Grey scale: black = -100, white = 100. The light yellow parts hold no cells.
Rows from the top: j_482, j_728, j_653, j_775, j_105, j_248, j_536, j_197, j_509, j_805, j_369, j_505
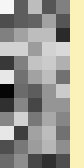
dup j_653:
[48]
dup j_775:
[65]

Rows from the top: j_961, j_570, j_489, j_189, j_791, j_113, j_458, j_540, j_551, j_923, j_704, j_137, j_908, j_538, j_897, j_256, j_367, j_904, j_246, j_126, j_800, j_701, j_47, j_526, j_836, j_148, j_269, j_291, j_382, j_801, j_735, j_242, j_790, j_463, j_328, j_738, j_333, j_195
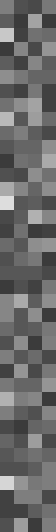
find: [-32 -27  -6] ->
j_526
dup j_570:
[-54]
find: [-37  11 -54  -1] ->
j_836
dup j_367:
[-49]

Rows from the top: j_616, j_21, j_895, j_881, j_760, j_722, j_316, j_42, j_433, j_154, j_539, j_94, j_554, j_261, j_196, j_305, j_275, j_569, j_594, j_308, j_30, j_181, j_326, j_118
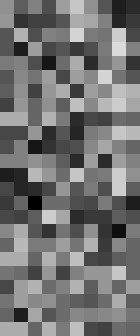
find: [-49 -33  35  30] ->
j_21
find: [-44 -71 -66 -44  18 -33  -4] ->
j_261
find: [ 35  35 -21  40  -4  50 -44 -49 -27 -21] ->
j_594
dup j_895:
[-4]
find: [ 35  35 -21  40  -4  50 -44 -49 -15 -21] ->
j_118
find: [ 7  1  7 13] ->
j_326

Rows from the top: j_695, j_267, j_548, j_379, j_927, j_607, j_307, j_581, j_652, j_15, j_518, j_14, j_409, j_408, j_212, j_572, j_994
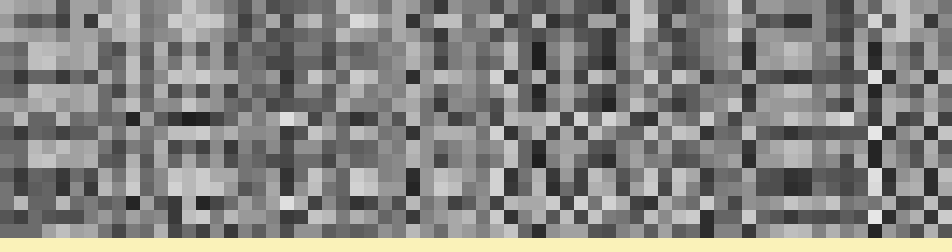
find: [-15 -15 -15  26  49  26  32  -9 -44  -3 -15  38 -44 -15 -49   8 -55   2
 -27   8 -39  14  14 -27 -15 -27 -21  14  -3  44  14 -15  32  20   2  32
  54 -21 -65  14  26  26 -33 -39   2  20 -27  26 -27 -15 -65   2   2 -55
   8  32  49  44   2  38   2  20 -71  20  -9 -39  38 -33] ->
j_994
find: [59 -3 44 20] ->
j_572
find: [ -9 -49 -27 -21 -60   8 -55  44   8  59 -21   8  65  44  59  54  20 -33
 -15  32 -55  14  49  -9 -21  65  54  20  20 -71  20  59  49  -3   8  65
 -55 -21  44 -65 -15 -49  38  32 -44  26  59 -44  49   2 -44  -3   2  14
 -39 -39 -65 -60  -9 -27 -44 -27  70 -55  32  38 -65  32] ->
j_408
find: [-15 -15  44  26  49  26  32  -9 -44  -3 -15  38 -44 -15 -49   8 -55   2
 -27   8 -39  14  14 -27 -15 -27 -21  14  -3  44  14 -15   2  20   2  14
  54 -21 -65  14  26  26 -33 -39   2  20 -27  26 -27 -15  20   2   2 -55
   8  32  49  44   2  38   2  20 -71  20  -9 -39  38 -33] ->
j_518
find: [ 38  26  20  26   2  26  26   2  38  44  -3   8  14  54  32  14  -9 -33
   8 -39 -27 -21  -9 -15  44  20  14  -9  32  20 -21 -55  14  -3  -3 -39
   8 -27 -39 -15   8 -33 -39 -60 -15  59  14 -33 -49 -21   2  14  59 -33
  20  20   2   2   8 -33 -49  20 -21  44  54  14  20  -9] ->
j_548
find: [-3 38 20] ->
j_572

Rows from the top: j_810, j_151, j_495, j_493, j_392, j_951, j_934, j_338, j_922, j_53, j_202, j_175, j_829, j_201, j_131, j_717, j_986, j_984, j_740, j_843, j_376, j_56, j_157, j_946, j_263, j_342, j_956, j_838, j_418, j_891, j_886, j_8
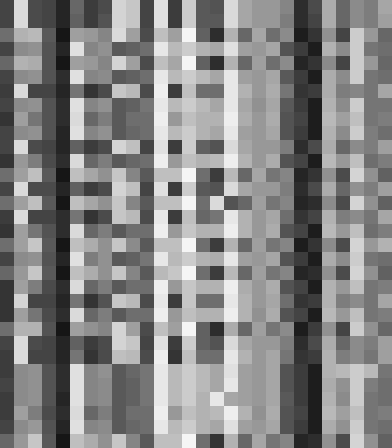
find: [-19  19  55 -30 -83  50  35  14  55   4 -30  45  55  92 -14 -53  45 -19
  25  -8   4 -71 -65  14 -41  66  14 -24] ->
j_843
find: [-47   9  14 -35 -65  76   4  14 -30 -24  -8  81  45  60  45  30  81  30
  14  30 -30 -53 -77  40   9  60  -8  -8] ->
j_338
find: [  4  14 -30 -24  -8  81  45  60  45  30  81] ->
j_338
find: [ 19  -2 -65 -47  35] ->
j_151
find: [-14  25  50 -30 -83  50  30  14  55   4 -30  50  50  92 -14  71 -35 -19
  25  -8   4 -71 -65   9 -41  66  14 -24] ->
j_131
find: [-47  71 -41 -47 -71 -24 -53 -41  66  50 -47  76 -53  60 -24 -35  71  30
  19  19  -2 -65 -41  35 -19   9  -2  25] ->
j_202
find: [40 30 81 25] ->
j_53

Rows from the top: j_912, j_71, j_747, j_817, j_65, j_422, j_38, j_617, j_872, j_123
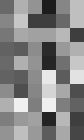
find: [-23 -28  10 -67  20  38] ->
j_817
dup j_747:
[26]
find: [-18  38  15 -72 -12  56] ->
j_65
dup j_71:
[-51]
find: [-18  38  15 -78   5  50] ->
j_912
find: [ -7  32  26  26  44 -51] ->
j_747
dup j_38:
[-39]

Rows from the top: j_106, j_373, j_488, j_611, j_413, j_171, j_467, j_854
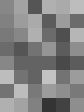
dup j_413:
[-22]
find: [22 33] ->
j_373
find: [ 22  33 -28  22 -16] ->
j_373
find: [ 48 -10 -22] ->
j_171
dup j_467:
[-5]
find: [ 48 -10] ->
j_171
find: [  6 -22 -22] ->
j_413

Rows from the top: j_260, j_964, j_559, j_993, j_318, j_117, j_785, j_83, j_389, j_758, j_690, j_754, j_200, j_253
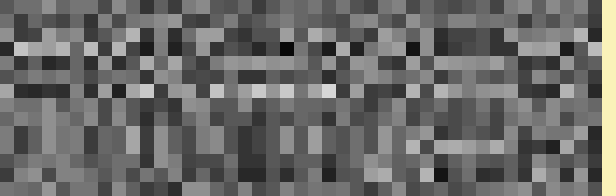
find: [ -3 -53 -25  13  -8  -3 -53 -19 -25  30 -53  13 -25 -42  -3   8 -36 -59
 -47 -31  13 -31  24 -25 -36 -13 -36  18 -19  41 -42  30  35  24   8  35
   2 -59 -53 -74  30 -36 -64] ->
j_690
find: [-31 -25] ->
j_117
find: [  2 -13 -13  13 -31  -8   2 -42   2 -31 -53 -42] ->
j_83

